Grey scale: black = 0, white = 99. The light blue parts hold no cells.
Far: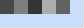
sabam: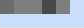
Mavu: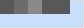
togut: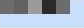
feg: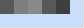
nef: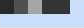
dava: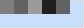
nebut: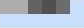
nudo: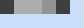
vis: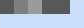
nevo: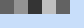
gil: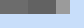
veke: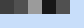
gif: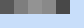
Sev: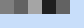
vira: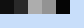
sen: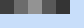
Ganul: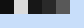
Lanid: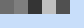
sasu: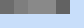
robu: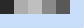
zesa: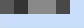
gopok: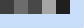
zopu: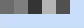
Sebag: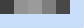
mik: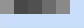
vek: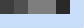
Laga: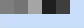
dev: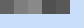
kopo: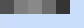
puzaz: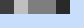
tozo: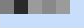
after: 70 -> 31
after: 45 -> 64

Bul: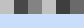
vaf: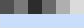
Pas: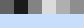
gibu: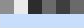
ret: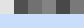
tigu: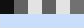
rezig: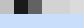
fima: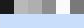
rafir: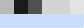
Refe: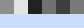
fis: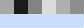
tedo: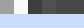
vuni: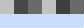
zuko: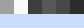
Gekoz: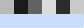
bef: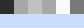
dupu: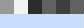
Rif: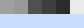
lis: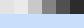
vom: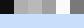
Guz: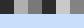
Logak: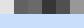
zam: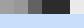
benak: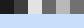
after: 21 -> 31
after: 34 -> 28
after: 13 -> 44

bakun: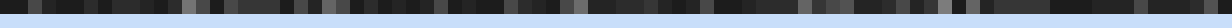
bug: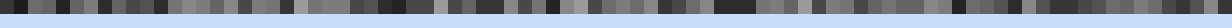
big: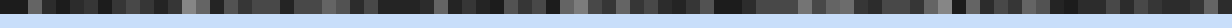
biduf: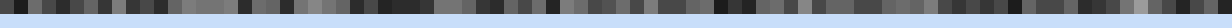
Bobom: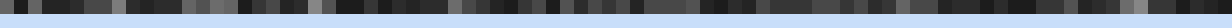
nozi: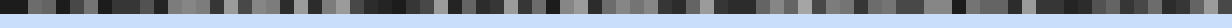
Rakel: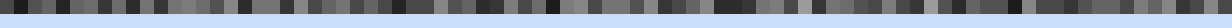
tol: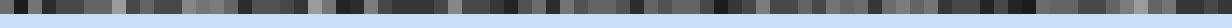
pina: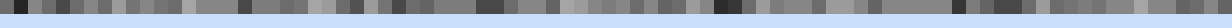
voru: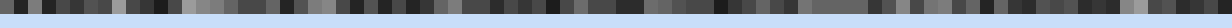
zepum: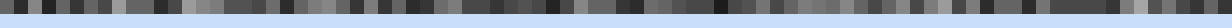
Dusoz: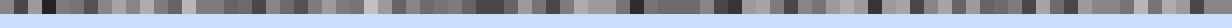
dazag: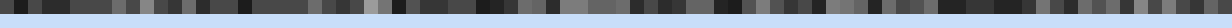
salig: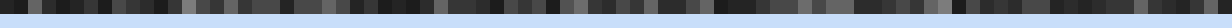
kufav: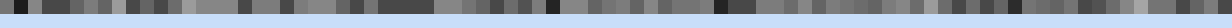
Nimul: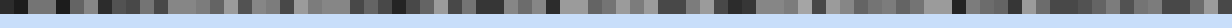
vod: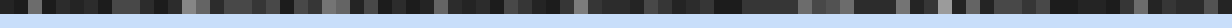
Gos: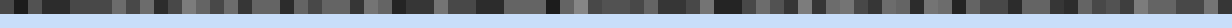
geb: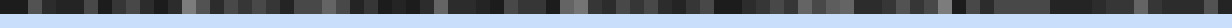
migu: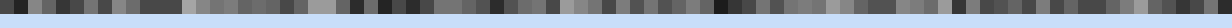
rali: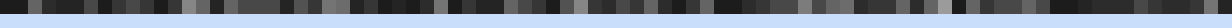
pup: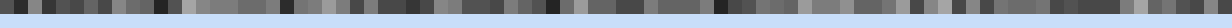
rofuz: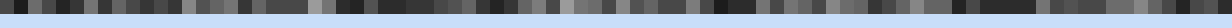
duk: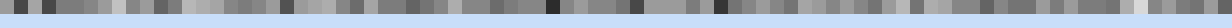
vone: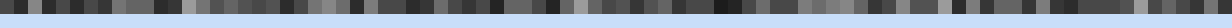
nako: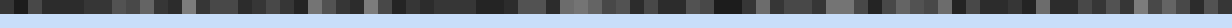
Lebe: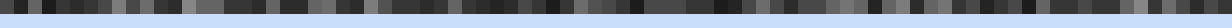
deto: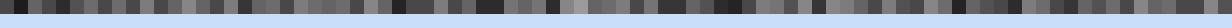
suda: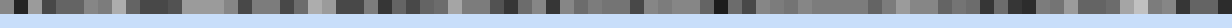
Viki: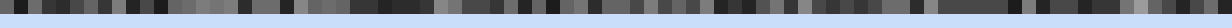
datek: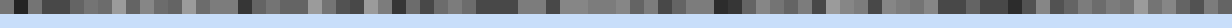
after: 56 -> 39
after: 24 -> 48
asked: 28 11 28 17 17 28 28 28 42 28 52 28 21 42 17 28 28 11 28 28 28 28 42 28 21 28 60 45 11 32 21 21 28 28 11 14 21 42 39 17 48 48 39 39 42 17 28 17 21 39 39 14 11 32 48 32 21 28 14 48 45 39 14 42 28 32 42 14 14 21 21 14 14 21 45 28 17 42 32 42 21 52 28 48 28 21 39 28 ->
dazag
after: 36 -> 39

